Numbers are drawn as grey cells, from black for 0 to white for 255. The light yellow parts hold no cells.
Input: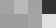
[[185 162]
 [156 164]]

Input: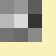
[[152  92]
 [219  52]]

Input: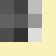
[[ 66 190]
 [ 87 151]]

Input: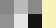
[[186 138]
 [228  20]]

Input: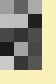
[[ 97 170]
 [189  32]]

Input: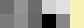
[[148 107]
 [143 103]]

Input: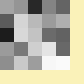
[[149  40]
 [213 185]]

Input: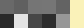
[[ 96 117]
 [227  71]]

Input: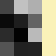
[[193 175]
 [ 30  99]]
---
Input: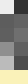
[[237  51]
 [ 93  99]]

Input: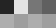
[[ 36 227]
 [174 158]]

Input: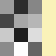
[[157  44]
 [ 69 167]]

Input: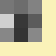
[[119 109]
 [208  56]]

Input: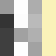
[[154 254]
 [ 52 252]]

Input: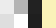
[[236 180]
 [222 254]]

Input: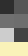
[[ 46  86]
 [112 110]]
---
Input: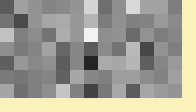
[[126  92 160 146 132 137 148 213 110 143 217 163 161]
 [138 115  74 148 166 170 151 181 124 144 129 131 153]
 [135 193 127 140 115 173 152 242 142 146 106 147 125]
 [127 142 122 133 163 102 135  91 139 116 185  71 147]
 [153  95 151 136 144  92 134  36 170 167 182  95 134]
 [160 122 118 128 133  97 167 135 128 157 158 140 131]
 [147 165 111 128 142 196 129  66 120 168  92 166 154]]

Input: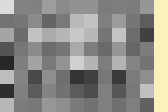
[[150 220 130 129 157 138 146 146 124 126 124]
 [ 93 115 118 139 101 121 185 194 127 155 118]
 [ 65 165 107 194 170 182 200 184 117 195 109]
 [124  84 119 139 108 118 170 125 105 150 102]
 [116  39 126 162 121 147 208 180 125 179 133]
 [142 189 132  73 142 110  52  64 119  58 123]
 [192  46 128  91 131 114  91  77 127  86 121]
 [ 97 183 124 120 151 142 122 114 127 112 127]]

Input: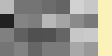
[[199 187 116 116 108 100 210]
 [121  33 132 126 184 164 138]
 [202 128  96  80  81 101 199]
 [153 117 130 102 123 123 168]]

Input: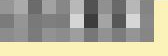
[[132 150 170 107 162 135 184  82 144 105 183]
 [136 123 149 121 127 124 213  61 164  87 214]
 [134 140 147 123 146 140 158 119 146 124 149]]

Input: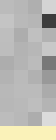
[[212 187 183 175]
 [ 61 196 185 182]
 [178 190 173 192]
 [200 189 179 183]
 [120 173 180 187]
 [153 179 186 177]
 [171 184 187 187]
 [180 183 185 190]
 [219 188 184 173]]

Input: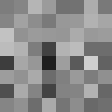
[[121 125 133 181 155 113 114 173]
 [166 133 162 141 122 152 153 178]
 [156 194 146 155 152 150 171 153]
 [109 188 178 125  66 179 188 109]
 [ 98  61 167 151  30 158  90 207]
 [144 157 146 170 108 128 154 125]
 [103  79 170 132  67 131 132 178]
 [111 133 145 109 170 117 141 105]]
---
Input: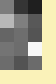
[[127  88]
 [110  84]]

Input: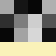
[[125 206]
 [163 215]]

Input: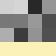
[[121 153]
 [ 60 147]]

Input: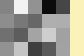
[[120 103]
 [ 93 164]]

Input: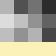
[[193 146]
 [146 179]]

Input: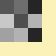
[[ 78 179]
 [178  37]]

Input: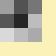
[[ 38 189]
 [189 170]]

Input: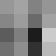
[[156 106]
 [127  28]]
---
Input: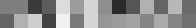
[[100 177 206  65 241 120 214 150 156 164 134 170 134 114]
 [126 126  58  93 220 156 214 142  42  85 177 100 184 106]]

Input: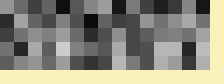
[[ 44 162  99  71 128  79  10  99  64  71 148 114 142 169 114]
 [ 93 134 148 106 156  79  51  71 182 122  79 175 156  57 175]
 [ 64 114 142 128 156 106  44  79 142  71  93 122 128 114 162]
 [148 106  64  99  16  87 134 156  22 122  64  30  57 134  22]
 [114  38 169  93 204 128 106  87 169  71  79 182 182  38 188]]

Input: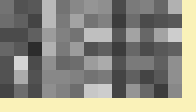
[[ 82 212  75 143 103 109 156 171  82 122 122  96 143]
 [ 82 171  82 136 136 129 115 122  68  96  68  88 143]
 [ 68 109  75 143 129 109 199 205  68 149 103  60 136]
 [109  96  68 185 122 163 115 129  60 109  75  82  88]
 [103  88  44 177 122 156  82  96  60 103  75  88  96]
 [115  82  88 185 115 136 149 143  75 122 129 103 177]
 [ 75  75  96 156 129 115 191 191  88 163 103 163 205]]

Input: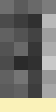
[[ 97 117  67 151]
 [ 83 105  54 172]
 [ 91  97  61 166]
 [111  91 105 124]
 [ 97  83  67 158]
 [ 75  61  48 185]
 [ 75  42  48 200]]

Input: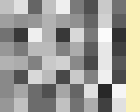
[[193 224 101 193 239 122  80 201 114]
 [151 193 108 108 193 114 172  64 224]
 [178 172 129 201 209 137  72 231  87]
 [137 166 108  80 166 101 224  40 245]
 [159 145 151 178 159 145 101 209  93]
 [151 122 186 186 129 172  93 231  64]
 [137  80 216 186  72 201 129 239  72]
 [114  56 239 178  56 216 122 251  48]]

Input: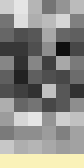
[[206 229 181 116 148 187]
 [116 222 174 187 214 128]
 [156 214 229 148 206 193]
 [199 174 181 168 156 162]
 [122 142 142 156 128 162]
 [174 102 116  71  87 142]
 [102  79  87 168 102  95]
 [ 79  63  49 193  87  49]
 [ 55  55  79 142  15  71]
 [134  49 134  63 168 122]
 [ 95  34  95  79  71 108]]
